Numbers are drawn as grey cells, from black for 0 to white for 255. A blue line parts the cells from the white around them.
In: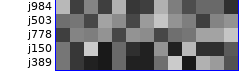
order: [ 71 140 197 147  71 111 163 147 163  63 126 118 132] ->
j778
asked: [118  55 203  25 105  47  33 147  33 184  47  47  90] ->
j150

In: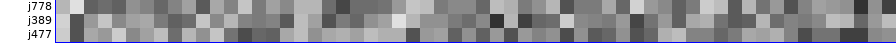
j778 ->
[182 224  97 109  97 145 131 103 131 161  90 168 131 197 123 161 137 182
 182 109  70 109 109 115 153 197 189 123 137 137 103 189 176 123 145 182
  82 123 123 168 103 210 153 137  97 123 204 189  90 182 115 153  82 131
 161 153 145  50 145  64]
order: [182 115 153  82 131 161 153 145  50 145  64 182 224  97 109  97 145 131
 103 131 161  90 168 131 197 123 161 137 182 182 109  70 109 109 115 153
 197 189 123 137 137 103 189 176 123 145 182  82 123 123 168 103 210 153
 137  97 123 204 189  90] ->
j778
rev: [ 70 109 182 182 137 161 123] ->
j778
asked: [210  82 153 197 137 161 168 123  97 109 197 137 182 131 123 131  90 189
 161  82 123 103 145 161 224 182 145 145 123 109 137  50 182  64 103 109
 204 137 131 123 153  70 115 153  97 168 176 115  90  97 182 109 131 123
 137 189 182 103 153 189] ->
j389
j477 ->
[204  82 168 153 204 137 161 189 109 182 145 197 115  76 103  97 168 189
 145 168 176 161 189 176 176  82 153 161  97 145  97 153  82 153 131 145
  76 145  90 103 145  82 103 176 189 131 131 103 123 168 161 176 131  76
 115 115  64  64 137 145]
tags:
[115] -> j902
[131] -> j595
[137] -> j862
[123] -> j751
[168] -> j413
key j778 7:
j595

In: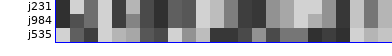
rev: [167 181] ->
j535
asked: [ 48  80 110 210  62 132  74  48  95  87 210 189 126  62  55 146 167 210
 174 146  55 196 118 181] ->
j984
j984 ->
[ 48  80 110 210  62 132  74  48  95  87 210 189 126  62  55 146 167 210
 174 146  55 196 118 181]
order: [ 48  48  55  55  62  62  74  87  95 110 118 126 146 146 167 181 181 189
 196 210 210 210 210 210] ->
j231
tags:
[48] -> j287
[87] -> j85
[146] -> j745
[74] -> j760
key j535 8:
j760
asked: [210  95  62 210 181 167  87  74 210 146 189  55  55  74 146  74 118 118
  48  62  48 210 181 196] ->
j535
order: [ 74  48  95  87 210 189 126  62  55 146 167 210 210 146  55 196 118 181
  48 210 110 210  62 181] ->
j231

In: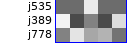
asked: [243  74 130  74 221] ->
j389
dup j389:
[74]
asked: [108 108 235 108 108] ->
j535
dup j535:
[108]
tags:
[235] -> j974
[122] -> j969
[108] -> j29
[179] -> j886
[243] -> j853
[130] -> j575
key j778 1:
j575

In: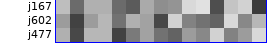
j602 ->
[156  66 156 183 114 176 162  72 210 130 114  99 217 136 183]
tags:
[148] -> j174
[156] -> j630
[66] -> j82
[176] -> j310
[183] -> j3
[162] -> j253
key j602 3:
j630
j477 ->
[176  72 183 183  66 122 162 114  99 156 136 210 130 156 217]
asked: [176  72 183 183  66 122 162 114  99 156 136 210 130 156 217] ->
j477
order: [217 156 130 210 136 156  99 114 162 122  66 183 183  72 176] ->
j477

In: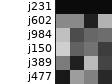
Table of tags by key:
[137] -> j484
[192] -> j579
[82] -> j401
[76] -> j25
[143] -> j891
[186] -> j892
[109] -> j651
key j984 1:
j579
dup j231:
[11]
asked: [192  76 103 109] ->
j984
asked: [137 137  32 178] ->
j602
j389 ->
[123  32 186  68]
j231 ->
[11 11 11 11]
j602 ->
[137 137  32 178]

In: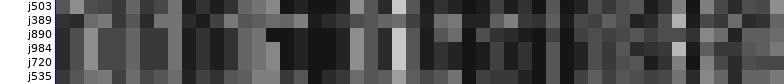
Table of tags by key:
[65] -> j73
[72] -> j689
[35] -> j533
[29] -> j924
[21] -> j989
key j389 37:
j924
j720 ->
[ 43  78 142  72  72 101  57  57 115  29  50  29  50 101 115 135  21  35
  21  21  35 142  86  43 199  86  29  50  35  21  29  65  29  50  21  86
  21  35  78  57  78  86  29  50 127  21 127  72  43  78  72  72]
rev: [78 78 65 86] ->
j890
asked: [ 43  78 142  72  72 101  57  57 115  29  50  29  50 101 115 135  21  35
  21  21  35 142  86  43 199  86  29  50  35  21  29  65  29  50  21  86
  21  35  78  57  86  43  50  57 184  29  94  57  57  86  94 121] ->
j984
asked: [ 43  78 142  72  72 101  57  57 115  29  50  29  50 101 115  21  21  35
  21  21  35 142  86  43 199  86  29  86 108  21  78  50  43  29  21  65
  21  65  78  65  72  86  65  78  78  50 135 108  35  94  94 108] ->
j890
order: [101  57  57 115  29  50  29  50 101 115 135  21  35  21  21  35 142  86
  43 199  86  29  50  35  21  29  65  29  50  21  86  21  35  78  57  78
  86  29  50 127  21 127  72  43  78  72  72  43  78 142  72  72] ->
j720
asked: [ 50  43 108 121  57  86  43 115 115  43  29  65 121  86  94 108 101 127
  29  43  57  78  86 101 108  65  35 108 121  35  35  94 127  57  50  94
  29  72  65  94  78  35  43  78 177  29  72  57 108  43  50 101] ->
j389

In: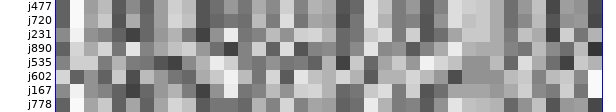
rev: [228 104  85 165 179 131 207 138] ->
j477
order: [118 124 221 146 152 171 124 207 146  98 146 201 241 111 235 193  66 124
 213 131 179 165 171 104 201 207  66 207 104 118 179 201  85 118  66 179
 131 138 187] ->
j231
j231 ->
[138 241 146 131  98  66 104 152 179 124  66 146 235 118 131 187 146 207
 213 179 104 118 201 221 124 207  85 111 165 201 201 171 124 193 171  66
 207 118 179]

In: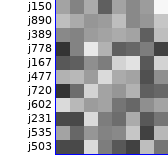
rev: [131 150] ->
j535
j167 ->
[ 88  95 143 125 211 226  88 211]
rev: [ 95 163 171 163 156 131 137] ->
j389

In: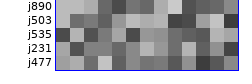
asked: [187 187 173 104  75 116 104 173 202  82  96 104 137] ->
j890
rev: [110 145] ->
j535

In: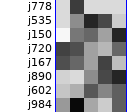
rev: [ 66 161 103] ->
j167
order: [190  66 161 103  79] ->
j167
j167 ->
[ 79 103 161  66 190]
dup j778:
[218]
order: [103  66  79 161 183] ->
j720
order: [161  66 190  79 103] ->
j167
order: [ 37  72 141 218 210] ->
j890

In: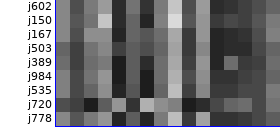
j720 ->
[ 78  64  29  93 149  51 176 142 128  29  44  72 101 109  72 115]
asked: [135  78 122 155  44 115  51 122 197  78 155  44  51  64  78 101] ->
j602
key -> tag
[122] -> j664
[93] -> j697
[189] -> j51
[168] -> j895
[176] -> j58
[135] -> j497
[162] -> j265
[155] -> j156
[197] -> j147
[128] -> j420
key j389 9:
j895
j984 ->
[128  72 115 149  29  93  29 109 176  78 142  51  51  64  72 101]
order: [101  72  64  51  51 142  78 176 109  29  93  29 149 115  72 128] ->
j984

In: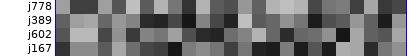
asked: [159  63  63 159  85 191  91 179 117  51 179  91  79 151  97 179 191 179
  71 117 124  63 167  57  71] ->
j778

